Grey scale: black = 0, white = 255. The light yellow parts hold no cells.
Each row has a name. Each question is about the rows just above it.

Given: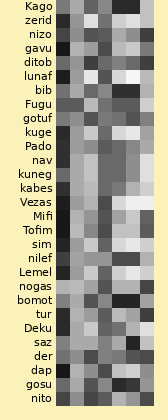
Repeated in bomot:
[36]
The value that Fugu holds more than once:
[91]
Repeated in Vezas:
[239]
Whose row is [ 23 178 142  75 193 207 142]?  dap
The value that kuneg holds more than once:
[105]
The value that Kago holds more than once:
[42]
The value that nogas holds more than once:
[178]

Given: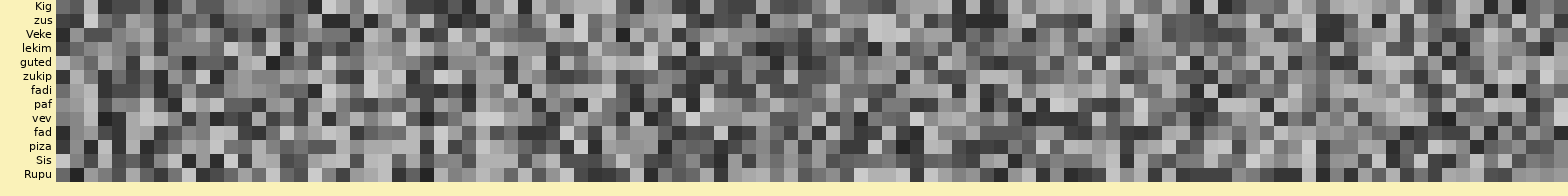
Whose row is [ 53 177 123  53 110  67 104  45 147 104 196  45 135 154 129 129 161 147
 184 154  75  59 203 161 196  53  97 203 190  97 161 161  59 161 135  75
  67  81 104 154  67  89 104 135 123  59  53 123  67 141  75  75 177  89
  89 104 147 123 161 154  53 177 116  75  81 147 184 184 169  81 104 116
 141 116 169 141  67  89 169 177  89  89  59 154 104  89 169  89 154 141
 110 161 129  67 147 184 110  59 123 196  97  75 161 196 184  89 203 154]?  zukip
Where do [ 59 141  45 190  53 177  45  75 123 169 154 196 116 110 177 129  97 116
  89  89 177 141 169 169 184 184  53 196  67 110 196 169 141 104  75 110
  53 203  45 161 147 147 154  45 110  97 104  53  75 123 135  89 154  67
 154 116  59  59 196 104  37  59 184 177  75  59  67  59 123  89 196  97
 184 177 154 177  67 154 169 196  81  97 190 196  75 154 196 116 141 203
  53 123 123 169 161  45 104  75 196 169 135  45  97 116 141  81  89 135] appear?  piza
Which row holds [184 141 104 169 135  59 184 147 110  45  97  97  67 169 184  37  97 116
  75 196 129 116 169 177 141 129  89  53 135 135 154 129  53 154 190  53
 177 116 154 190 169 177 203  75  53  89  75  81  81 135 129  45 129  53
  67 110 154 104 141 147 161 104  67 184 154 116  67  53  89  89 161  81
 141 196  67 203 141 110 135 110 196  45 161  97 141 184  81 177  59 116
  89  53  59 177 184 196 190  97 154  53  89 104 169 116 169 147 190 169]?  guted

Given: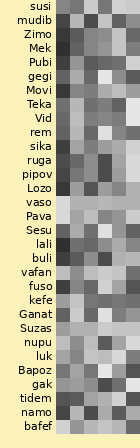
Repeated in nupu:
[189]
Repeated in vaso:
[177]

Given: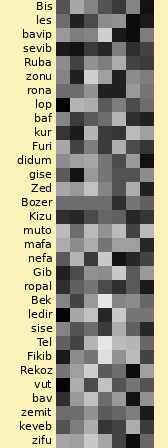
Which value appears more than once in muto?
[187]
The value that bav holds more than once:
[153]
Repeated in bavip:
[125]
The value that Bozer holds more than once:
[109]

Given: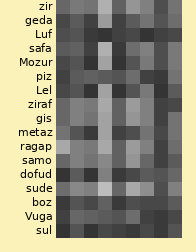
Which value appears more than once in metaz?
[115]
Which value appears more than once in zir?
[115]
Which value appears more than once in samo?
[103]
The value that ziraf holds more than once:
[128]

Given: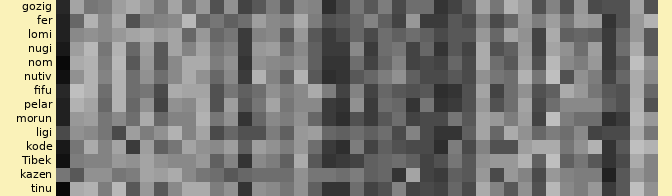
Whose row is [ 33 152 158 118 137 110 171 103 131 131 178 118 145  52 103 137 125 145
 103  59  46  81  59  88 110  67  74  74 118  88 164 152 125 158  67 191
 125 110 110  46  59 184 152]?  morun
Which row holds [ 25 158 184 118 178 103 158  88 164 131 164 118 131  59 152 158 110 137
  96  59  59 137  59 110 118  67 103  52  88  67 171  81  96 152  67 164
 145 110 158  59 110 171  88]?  nugi
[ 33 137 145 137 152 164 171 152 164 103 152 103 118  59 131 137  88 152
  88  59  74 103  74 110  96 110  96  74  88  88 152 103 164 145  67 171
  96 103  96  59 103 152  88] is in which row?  lomi
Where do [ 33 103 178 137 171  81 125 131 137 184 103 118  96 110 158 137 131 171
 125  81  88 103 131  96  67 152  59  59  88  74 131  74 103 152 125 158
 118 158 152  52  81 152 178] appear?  fer

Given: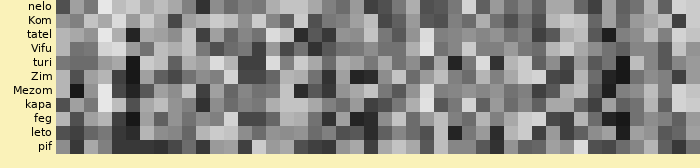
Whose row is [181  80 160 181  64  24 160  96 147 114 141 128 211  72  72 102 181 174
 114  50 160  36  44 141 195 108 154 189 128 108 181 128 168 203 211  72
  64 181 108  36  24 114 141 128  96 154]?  feg
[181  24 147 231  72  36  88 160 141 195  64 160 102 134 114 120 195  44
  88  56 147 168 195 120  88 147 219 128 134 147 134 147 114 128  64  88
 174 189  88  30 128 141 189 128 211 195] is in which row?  Mezom
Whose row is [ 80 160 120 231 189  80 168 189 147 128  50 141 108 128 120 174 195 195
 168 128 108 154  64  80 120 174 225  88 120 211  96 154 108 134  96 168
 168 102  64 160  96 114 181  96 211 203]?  kapa

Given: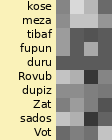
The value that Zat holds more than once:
[127]
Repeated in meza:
[195]
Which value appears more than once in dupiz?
[141]
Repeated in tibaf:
[91]
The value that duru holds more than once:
[91]

